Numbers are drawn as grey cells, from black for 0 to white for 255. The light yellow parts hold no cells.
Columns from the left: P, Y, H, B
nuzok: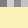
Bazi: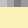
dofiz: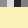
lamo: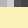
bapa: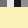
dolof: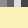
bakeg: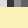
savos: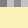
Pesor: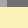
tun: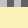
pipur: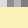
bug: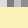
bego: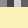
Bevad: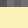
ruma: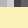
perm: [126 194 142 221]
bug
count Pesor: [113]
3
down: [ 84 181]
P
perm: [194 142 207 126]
nuzok
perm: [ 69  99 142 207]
bego
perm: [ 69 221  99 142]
dolof

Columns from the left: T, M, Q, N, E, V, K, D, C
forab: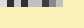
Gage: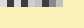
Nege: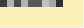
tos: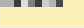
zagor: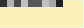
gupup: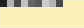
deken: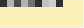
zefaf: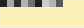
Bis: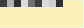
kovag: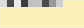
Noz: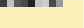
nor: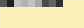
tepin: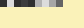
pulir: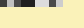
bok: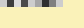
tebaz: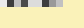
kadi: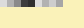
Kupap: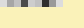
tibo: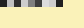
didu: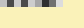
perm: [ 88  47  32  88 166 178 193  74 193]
zagor
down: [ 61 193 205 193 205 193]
K
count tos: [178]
3
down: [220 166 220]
V
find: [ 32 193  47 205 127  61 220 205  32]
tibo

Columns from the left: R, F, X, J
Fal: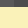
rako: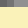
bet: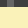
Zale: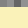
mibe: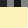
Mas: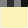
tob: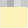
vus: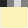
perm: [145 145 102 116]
rako
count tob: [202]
2
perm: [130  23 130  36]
mibe
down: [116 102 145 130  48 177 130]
F

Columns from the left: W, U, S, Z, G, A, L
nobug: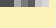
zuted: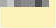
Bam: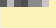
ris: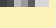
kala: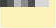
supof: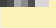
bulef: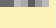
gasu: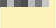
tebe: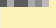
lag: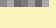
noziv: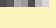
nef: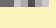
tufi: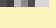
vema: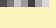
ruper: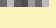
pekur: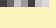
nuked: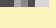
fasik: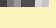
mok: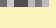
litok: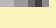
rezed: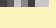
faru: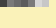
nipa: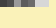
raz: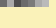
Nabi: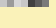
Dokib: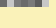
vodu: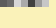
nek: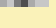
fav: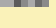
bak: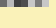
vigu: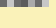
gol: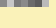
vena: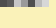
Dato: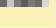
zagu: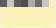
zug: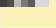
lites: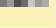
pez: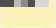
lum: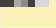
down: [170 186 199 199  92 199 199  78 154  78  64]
U
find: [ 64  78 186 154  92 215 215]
ris
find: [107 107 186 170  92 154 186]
bulef
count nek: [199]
3
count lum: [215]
2

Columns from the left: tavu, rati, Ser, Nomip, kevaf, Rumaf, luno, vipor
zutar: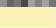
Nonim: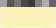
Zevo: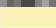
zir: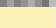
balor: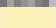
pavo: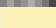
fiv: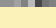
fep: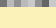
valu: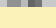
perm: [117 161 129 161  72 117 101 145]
zutar
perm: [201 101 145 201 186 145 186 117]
fep
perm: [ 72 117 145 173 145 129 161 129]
pavo
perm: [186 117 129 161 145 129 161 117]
balor
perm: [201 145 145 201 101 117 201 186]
valu

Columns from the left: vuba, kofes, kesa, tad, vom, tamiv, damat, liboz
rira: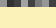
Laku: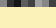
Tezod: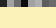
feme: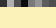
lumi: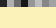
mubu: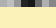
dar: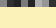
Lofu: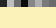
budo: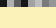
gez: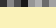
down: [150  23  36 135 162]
vom
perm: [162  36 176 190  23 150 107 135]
lumi
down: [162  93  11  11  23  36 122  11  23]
tad

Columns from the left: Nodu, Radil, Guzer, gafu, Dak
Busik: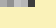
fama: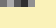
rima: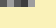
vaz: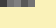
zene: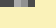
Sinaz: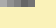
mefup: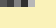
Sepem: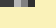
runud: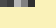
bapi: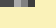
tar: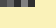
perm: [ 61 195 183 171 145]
Busik
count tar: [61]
0
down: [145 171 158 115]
Radil
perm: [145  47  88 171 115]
fama
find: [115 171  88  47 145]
fama
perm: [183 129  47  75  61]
runud

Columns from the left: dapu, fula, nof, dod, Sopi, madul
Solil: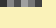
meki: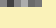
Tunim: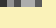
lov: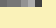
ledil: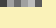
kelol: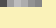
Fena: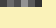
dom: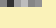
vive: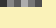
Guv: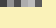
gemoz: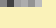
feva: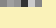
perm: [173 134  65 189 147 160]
gemoz
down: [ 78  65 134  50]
dapu
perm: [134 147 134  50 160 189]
dom

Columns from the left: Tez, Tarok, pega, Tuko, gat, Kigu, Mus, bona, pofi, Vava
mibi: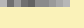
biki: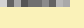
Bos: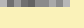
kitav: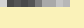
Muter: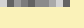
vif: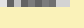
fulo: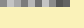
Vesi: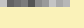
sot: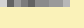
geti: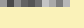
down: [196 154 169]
bona
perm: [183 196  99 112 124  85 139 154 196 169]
Vesi

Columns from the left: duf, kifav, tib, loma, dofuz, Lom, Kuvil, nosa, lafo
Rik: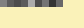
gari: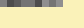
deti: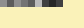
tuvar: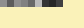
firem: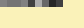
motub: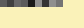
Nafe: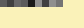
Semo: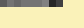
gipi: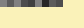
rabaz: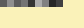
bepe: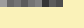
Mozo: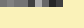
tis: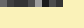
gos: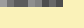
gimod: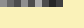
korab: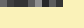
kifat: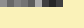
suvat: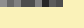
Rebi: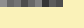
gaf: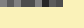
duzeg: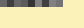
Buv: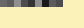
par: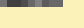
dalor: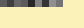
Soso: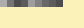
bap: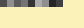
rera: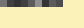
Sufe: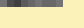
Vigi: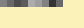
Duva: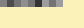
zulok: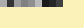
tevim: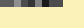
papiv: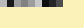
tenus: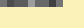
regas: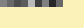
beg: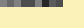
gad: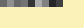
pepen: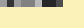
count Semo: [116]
4
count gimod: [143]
2
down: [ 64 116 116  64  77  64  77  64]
lafo
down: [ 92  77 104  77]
dofuz

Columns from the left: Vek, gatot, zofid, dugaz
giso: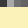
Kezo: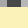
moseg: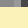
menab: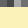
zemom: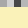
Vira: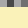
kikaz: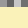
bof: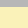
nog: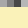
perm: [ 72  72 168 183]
Kezo
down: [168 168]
Vek
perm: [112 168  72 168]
Vira
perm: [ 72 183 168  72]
Kezo
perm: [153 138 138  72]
moseg
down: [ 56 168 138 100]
Vek
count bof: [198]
0

